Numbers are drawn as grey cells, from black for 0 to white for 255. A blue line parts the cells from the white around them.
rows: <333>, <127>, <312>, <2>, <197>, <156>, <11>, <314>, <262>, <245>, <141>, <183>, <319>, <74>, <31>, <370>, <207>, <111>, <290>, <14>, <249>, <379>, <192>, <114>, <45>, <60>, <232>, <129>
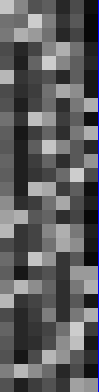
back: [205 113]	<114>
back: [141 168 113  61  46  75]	<11>
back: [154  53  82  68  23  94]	<14>

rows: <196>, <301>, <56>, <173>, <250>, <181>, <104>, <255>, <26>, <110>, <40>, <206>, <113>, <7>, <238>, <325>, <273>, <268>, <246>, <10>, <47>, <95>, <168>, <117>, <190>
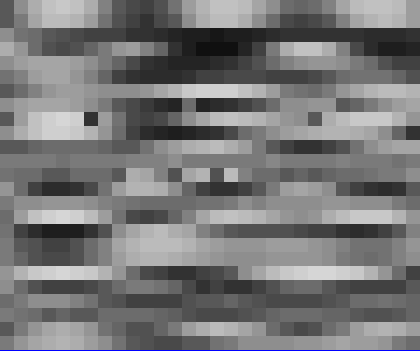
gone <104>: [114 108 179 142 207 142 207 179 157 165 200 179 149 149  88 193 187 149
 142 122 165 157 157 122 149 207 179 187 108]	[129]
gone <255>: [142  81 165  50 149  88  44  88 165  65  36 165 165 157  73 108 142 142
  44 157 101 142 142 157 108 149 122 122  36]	[58]
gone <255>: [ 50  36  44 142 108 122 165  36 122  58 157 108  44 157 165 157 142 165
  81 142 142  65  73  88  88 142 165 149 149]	[101]
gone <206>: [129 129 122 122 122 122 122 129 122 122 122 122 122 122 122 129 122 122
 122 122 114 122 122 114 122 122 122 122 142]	[135]
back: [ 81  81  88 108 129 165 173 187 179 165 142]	<273>
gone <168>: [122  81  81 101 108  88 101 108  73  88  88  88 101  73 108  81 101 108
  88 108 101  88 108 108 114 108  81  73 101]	[95]

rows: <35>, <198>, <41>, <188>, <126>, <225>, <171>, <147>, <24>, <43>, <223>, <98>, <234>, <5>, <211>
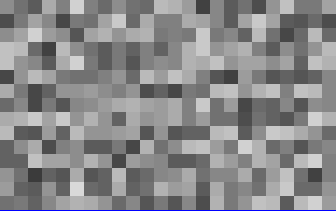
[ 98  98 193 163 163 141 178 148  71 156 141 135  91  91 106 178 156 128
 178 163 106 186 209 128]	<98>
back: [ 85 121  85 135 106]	<211>

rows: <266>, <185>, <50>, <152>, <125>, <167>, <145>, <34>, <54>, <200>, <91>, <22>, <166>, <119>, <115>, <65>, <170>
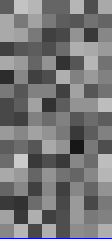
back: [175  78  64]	<167>
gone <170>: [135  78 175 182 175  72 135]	[141]
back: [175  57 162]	<65>

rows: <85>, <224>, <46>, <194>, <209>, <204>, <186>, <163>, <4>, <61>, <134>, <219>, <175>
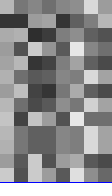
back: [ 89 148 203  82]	<194>
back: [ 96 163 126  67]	<209>
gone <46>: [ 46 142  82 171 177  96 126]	[60]
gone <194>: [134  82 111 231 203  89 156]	[148]
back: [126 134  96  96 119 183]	<61>
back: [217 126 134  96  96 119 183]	<61>
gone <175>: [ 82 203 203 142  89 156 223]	[104]

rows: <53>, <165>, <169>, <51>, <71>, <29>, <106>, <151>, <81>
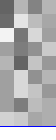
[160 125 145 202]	<51>
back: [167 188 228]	<165>
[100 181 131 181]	<53>
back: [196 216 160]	<106>

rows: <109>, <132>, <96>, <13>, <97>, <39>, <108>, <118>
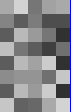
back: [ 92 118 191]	<13>
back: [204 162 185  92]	<97>
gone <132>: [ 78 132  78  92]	[124]
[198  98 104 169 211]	<118>
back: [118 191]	<13>
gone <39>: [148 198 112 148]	[140]

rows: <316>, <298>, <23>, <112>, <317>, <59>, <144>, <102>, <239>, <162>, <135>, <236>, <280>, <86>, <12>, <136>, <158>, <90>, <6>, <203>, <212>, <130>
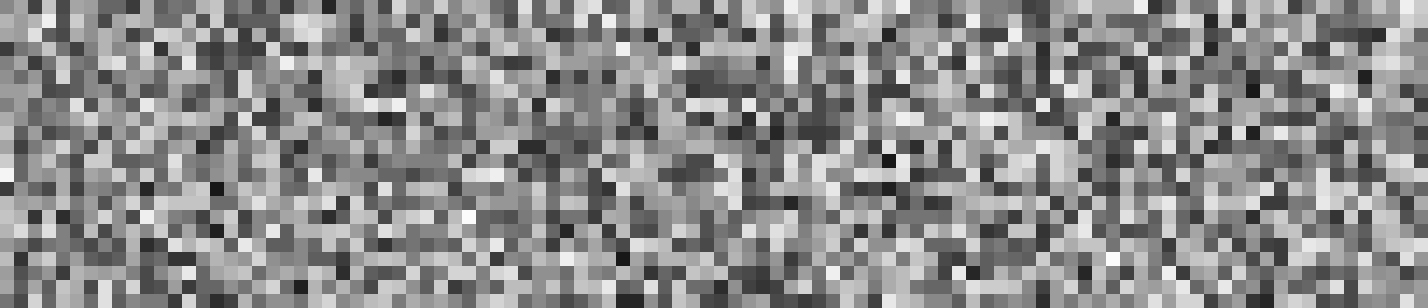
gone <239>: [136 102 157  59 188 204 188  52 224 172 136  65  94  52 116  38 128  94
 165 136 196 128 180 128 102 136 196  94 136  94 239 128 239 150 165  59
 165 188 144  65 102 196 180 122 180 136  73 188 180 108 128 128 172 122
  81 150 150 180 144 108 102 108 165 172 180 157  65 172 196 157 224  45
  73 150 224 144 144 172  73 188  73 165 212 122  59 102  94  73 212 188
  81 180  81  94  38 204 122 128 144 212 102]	[232]
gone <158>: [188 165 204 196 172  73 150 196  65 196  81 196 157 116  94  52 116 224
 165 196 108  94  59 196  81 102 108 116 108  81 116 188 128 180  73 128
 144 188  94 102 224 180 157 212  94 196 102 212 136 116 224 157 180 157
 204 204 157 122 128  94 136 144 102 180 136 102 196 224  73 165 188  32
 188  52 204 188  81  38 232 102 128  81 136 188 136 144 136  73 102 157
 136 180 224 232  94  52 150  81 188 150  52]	[218]
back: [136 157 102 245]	<317>
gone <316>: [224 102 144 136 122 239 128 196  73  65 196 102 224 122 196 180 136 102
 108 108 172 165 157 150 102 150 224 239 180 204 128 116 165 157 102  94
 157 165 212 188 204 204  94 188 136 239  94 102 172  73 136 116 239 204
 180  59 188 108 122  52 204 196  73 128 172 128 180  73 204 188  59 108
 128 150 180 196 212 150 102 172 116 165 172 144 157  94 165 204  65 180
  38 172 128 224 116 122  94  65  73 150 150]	[87]

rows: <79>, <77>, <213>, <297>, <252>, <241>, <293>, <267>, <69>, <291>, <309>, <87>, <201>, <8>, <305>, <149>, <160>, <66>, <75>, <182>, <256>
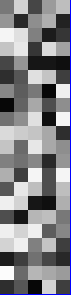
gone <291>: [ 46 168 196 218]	[204]
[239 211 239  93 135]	<160>

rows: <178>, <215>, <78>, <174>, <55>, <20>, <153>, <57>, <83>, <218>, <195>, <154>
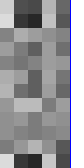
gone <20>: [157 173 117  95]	[165]
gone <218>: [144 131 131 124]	[138]
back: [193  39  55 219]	<215>
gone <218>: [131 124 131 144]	[138]

